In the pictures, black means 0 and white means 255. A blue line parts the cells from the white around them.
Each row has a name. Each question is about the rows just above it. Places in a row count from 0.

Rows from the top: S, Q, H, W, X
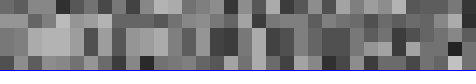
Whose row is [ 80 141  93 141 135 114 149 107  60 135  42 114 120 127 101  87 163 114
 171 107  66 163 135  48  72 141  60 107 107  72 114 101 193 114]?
X
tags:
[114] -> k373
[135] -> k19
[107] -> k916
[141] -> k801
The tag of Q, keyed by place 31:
k19
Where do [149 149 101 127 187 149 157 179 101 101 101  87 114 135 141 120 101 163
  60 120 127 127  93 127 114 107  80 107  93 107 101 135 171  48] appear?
Q
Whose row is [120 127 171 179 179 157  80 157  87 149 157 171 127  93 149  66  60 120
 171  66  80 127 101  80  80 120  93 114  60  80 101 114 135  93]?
H
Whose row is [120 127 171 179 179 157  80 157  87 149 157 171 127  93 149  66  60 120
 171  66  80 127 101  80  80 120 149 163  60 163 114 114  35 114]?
W

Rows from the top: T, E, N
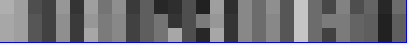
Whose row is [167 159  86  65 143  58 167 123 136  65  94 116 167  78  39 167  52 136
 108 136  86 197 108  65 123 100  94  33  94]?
N
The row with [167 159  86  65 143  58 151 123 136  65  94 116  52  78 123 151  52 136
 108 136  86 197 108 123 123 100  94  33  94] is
E
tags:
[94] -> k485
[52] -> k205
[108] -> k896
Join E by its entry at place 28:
k485
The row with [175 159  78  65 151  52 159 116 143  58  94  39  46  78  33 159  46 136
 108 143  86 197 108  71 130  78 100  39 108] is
T

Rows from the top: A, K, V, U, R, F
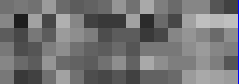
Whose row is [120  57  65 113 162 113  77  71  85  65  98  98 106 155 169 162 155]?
F
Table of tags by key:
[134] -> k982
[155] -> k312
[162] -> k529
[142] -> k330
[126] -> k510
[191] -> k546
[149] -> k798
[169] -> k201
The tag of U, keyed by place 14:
k312
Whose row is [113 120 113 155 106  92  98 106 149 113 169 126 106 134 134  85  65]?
A
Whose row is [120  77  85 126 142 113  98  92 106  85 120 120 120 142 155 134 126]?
U
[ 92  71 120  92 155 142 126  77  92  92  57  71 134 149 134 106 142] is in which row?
V

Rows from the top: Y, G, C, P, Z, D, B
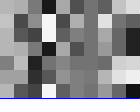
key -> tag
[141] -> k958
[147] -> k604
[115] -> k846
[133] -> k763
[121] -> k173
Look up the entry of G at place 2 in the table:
k958
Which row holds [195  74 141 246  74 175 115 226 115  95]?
G
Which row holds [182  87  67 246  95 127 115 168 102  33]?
C
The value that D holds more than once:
[161]

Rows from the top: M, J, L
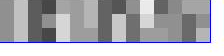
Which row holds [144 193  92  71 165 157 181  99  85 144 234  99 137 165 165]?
M
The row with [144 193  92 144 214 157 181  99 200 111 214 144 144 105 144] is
J
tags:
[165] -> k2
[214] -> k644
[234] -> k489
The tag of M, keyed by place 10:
k489
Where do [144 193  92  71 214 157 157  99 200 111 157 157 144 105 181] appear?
L

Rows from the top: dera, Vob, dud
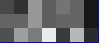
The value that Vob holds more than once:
[101]
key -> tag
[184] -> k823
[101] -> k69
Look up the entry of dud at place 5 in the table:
k823

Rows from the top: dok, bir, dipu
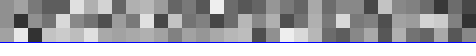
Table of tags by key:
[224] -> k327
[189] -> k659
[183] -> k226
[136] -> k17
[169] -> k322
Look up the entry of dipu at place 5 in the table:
k659
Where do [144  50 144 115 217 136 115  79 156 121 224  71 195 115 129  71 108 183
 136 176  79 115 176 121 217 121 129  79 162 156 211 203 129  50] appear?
bir
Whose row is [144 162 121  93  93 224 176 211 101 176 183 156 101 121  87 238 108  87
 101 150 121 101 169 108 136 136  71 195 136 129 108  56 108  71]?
dok
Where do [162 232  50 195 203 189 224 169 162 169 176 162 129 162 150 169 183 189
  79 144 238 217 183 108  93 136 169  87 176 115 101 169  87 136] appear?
dipu

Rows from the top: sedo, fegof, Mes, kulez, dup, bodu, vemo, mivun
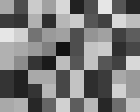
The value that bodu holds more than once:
[169]
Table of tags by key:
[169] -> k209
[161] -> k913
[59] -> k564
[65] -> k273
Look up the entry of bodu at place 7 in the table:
k564
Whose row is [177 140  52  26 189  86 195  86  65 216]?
dup
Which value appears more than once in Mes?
[161]

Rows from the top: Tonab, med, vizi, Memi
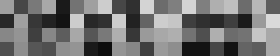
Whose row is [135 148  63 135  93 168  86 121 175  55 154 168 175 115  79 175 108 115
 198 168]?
vizi
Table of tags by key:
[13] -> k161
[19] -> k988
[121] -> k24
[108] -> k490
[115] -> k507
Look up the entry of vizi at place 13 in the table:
k507
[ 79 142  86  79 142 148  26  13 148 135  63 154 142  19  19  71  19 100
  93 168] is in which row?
Memi

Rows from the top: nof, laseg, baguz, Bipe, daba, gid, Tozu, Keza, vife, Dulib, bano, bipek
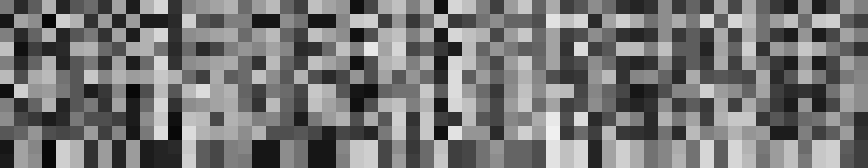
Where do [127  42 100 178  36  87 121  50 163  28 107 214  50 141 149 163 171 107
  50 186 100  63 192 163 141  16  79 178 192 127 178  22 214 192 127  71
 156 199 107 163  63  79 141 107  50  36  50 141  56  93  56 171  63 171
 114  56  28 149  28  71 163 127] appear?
daba
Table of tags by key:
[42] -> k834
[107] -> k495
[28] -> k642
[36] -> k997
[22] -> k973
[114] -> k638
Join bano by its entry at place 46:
k638
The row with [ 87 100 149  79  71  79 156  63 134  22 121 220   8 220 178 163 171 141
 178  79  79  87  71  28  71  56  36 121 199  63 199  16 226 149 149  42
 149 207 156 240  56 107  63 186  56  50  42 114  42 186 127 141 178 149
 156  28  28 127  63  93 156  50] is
Dulib
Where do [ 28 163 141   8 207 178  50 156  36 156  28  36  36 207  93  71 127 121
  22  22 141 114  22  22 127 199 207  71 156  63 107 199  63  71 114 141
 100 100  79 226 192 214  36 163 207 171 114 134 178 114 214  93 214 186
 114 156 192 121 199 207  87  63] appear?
bipek
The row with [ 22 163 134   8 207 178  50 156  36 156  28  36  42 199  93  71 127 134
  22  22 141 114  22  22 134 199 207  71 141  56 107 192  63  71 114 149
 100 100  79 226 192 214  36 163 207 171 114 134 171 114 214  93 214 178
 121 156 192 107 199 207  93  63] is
bano

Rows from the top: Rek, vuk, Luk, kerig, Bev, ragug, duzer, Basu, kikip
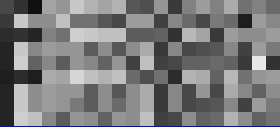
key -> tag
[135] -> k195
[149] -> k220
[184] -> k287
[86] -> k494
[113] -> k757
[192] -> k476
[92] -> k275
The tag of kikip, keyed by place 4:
k275
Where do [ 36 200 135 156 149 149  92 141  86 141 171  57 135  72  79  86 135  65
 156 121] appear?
kerig
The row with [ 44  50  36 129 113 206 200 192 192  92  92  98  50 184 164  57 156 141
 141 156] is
Luk
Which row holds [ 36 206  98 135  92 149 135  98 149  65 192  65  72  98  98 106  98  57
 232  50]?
Bev
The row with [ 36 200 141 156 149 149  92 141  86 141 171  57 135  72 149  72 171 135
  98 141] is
duzer
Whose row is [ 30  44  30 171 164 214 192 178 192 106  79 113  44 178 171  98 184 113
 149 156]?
ragug

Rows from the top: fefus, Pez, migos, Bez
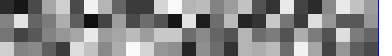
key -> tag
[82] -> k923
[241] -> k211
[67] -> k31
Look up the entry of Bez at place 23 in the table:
k31
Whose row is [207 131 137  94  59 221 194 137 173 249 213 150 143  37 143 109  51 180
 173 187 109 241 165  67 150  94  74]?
Bez
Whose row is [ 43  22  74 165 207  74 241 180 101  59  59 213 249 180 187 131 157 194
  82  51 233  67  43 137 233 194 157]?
fefus

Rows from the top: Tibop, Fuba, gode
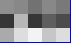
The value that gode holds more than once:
[221]
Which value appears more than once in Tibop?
[136]
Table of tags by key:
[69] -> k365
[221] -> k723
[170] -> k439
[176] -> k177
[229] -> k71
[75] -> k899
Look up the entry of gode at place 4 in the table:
k723
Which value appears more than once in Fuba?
[54]

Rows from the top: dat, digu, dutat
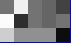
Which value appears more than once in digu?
[115]
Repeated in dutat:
[144]
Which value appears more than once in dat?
[115]
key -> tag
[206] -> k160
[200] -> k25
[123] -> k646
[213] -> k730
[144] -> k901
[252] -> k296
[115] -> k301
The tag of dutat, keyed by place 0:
k160
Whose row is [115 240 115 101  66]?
dat

